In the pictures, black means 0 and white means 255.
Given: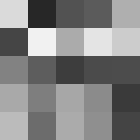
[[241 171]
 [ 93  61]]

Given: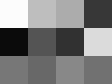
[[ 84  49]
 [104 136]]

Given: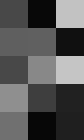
[[ 96  16]
 [136 197]]

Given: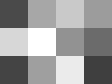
[[255 146]
 [159 235]]

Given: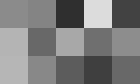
[[104 168]
 [136  92]]

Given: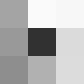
[[ 49 219]
 [177 220]]
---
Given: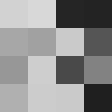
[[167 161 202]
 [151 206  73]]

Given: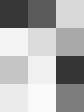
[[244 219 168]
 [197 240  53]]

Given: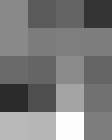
[[137 124 126]
 [106 101 138]]

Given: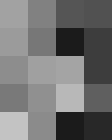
[[155 119  27]
 [141 160 164]]

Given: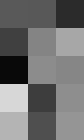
[[ 64 132 167]
 [  9 140 134]]

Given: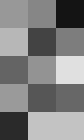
[[183  67 125]
 [100 147 224]]

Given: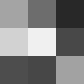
[[210 240  72]
 [ 77  71 162]]

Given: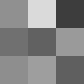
[[112  97 154]
 [142 158  95]]
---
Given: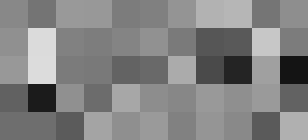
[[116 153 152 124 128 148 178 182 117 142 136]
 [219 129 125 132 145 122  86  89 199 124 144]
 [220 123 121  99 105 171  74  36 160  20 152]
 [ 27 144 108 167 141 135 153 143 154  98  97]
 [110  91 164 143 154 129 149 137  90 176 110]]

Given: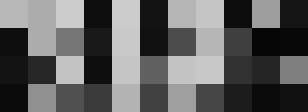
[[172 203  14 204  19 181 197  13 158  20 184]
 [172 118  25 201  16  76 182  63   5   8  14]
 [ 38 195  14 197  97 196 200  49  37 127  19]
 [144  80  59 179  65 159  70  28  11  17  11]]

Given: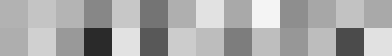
[[196 180 135 199 116 175 226 169 244 142 167 194 169 178]
 [208 153  42 226  88 204 189 125 190 151 189  75 225 174]]

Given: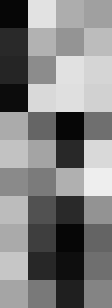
[[226 173 160   6]
 [178 148 188  41]
 [140 225 213  37]
 [217 223 209  12]
 [101   6 111 171]
 [164  40 217 194]
 [123 176 238 138]
 [ 81  41 147 188]
 [ 62   6 100 170]
 [ 39  14 111 198]
 [121  31 132 165]]

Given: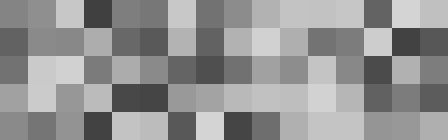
[[143 199  64 126 119 200 114 140 178 195 194 198  99 212 192 132]
 [138 136 173 104  89 179  98 178 209 175 115 124 205  66  87  98]
 [202 209 123 172 138 100  79 113 161 141 196 136  75 177 125 114]
 [203 151 187  72  69 153 163 185 193 190 210 182  97 124  92 161]
 [117 147  66 195 188  88 212  69 110 176 196 196 149 152 175 138]]

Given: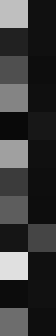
[[ 16 191]
 [ 16  33]
 [ 13  79]
 [ 15 132]
 [ 23   9]
 [ 16 160]
 [ 14  59]
 [ 13  93]
 [ 69  21]
 [ 16 224]
 [ 17  12]
 [ 14 109]]
